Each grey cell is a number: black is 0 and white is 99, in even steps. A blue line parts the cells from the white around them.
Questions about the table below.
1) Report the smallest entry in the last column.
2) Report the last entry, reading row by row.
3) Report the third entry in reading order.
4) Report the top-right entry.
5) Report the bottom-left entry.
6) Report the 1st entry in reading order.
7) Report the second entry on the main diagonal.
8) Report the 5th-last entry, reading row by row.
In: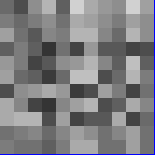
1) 30
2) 44
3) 55
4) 62
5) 48
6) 41
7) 41
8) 66

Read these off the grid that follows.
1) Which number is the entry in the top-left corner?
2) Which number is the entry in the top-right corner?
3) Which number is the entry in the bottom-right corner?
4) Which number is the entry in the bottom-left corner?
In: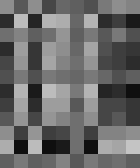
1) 55
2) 51
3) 37
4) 37

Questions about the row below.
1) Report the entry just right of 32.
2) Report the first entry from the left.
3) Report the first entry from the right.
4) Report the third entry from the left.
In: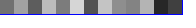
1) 76
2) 44
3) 25
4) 36

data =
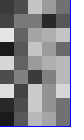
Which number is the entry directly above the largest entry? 26
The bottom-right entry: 44
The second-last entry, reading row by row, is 64
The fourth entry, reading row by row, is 60
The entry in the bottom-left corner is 10
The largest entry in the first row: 76
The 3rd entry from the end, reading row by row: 72
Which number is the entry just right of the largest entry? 38
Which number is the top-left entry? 23
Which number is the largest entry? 89

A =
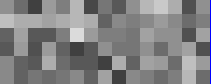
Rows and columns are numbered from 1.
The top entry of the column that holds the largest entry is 71
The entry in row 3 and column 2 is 63
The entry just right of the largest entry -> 60
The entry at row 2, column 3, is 67
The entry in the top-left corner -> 56
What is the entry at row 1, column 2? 42
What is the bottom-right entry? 42
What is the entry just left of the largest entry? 49
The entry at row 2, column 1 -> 74
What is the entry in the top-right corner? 56
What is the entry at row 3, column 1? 38
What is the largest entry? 85
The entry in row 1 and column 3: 25
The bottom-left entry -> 53

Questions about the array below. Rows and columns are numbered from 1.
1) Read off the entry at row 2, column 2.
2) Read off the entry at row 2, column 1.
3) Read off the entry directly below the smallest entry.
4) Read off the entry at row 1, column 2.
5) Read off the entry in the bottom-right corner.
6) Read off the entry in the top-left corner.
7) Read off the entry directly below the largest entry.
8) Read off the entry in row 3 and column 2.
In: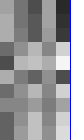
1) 45
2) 67
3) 19
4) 45
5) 85
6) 63
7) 30
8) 48

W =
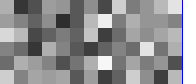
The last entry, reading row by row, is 72
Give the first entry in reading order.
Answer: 68
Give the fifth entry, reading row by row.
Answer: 58
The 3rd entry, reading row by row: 31
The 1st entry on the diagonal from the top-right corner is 88
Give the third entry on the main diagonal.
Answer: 28
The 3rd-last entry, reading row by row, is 55
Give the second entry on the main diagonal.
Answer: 51
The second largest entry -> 92
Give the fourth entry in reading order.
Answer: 61
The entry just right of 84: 72
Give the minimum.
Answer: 18
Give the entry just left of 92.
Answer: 72
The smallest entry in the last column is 31
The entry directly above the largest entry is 38
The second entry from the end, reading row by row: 24
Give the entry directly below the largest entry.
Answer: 24
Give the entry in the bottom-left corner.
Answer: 80
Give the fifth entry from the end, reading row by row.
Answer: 38

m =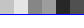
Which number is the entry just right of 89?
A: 52
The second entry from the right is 15
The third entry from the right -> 61

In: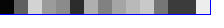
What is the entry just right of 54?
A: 17
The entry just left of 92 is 23
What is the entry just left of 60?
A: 82

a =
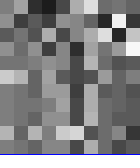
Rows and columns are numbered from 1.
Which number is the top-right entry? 39
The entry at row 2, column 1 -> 56
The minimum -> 11
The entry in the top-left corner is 49
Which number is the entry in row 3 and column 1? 35
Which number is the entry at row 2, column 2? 24
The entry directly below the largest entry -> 35
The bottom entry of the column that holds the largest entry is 35
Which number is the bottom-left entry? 49
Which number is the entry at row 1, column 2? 63
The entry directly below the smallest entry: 24
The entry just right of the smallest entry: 28
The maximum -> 96
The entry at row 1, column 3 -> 18
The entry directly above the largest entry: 76
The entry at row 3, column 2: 45
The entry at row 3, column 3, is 32

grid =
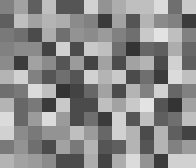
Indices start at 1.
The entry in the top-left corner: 50
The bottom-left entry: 70
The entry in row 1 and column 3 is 37
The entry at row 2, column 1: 37
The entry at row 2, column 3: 63
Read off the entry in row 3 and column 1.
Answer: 47
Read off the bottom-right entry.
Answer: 81
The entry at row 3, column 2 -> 43
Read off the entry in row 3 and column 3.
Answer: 29
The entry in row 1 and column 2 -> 63
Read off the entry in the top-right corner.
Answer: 78

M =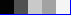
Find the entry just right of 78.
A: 63
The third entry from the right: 78
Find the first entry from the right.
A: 95

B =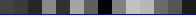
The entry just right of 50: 75
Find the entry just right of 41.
33

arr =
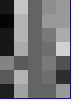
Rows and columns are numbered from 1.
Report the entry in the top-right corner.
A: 59
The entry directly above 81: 66
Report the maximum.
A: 81
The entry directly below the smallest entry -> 9
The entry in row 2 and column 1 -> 2
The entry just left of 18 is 43
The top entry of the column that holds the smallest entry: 9
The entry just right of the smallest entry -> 70
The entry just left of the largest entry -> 43
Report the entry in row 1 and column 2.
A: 77

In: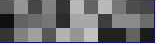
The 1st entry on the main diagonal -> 34
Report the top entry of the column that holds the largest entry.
38
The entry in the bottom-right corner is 10
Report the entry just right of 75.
13
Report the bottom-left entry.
20
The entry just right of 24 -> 54
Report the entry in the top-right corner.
27
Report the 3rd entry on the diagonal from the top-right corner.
13
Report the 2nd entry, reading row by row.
58
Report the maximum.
75

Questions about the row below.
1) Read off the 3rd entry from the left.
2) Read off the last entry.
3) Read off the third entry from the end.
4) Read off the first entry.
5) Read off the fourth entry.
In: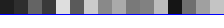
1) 39
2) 76
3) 43
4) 12
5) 22

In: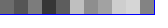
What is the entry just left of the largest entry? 80
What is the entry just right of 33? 48
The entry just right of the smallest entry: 36
